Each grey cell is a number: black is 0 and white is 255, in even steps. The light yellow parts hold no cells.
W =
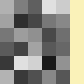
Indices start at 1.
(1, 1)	177
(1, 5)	204
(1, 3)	95
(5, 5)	146
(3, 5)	111
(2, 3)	70
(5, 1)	56
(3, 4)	73
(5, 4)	25

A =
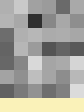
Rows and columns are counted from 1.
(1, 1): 176
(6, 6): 184
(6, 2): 144
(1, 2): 201
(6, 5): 141
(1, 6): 169
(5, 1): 103
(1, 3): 161
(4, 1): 100
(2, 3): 47
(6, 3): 190
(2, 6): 142

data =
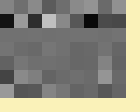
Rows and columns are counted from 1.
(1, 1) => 132
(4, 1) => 116
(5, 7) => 104
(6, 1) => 68
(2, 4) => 192
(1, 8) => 106
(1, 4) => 91
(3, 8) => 112
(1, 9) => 145
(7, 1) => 153
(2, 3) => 45
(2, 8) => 75
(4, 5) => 113
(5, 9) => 99
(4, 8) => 115
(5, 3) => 111
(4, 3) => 105
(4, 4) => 118
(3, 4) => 112
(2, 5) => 137

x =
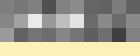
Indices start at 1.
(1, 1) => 127
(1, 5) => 130
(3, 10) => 129
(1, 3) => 128
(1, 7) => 101
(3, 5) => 134
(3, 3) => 116
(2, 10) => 138
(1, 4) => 80

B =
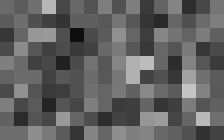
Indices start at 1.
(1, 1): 106
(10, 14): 81
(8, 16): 97
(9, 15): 185
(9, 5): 153
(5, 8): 86
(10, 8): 101
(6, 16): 91
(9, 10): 62
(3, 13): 115
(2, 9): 117
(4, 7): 65
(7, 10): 97
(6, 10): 177
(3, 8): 91
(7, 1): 74
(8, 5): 85
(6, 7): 108
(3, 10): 101
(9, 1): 97
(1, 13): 132
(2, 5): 52
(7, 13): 91
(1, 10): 126
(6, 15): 112
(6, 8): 88
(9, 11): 150
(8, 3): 90
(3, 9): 144
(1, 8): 127
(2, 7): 95
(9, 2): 43
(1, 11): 58
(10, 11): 132

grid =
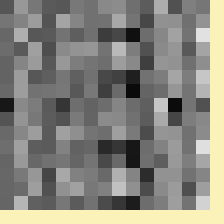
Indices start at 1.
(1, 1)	86
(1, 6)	120
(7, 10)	10
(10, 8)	110
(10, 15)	139
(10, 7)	116
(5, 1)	99
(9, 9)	137
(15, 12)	125
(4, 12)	138
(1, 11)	92
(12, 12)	94
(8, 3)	124
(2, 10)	116
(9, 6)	122
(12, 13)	153
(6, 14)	125
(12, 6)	101
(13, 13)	146
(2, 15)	147
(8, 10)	108
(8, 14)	116
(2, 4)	84
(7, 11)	100
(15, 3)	96
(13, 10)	132
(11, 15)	223
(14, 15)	158
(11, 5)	130
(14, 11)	76
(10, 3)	157
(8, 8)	109
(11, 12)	130
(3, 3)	87
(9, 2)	148
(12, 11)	111
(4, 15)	164

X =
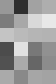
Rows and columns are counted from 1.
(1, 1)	152
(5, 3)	102
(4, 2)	225
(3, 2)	186
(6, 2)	137

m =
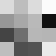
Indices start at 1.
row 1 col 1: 219
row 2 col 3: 185
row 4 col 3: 83
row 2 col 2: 168
